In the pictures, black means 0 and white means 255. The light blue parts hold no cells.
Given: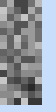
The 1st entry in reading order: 114
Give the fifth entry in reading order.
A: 114
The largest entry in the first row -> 185
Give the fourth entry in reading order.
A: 69
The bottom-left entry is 185
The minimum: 42
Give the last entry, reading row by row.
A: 55
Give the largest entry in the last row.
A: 198
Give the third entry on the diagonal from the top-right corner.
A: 198
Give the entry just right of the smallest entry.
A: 85
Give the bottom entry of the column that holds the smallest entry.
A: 55
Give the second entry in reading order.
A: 170
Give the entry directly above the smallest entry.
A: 69
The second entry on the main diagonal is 139
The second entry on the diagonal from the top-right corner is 170
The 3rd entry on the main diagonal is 139

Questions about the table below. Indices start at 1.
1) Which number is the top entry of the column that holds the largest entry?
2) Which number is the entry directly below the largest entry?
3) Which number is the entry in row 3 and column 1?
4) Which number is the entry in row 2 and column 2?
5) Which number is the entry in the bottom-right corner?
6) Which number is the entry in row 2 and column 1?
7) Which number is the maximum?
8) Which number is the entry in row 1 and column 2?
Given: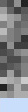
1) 35
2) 129
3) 186
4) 101
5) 172
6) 159
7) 202
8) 75

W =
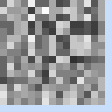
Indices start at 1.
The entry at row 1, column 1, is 114
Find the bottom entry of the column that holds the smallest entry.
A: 213
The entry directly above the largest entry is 102
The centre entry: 198
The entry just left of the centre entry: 128
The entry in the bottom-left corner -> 213
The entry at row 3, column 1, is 128
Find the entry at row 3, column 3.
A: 168
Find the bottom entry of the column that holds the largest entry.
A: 227
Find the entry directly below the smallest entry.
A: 102
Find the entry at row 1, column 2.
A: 213
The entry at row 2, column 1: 213
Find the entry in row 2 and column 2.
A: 155
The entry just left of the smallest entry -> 198
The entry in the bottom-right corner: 168
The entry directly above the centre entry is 198
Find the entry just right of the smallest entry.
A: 62
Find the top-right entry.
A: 168
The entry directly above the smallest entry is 182
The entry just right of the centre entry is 102
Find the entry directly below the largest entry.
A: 114

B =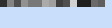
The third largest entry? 159
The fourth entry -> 145
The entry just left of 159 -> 171
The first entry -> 47

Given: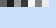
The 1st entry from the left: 100
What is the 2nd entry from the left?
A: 30
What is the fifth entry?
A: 246

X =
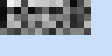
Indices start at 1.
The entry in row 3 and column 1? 11
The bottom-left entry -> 119
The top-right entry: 160
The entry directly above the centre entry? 106
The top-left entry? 27
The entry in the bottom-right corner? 70
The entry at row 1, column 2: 242
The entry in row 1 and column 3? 216
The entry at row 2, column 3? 11
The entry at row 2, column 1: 11
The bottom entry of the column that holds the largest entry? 82
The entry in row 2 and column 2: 82

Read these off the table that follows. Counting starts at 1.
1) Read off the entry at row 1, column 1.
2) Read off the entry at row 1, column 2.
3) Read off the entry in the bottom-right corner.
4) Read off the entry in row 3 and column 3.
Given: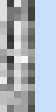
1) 222
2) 63
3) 79
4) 134

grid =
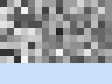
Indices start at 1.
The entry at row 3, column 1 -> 200
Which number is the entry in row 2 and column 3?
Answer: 90
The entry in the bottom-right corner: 144
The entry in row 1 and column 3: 212
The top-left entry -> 65
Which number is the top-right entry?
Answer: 144
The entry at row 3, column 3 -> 90
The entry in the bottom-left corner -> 188
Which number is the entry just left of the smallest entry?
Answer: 175
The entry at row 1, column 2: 160
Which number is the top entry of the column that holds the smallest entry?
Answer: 90
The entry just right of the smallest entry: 144
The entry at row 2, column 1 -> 227
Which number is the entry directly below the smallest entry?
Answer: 102
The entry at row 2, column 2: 200

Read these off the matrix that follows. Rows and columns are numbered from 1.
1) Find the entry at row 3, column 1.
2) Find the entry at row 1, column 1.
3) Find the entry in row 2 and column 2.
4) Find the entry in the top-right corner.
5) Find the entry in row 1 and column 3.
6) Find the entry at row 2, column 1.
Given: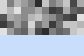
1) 85
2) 213
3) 182
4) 170
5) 182
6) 213
